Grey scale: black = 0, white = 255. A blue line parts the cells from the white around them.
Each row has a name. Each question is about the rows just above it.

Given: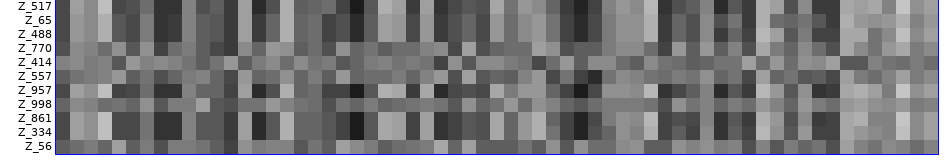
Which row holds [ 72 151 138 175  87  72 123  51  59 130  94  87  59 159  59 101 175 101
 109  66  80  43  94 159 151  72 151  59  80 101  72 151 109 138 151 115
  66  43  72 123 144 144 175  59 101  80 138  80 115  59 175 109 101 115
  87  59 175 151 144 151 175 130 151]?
Z_65
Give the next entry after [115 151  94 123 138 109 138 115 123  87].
[101]

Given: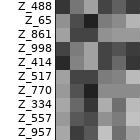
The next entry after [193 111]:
[161]
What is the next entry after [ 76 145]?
[124]
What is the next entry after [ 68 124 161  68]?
[82]
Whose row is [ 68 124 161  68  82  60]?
Z_998
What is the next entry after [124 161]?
[68]
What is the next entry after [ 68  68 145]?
[153]

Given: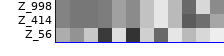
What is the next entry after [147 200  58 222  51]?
[208]
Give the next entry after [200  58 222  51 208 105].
[230]
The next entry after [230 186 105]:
[216]

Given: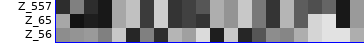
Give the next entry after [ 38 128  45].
[181]
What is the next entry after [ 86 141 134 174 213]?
[226]
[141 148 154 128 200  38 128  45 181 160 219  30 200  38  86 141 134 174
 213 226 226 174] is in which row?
Z_56

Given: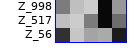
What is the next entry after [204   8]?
[152]
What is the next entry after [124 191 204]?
[8]
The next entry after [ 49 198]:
[164]

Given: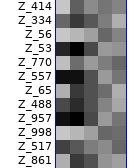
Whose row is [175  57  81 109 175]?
Z_65
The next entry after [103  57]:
[88]
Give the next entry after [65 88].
[125]

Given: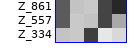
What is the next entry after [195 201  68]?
[39]
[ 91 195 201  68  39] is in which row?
Z_861
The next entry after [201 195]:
[68]
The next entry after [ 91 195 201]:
[68]

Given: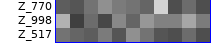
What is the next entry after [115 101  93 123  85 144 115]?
[85]
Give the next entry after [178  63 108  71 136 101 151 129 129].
[166]

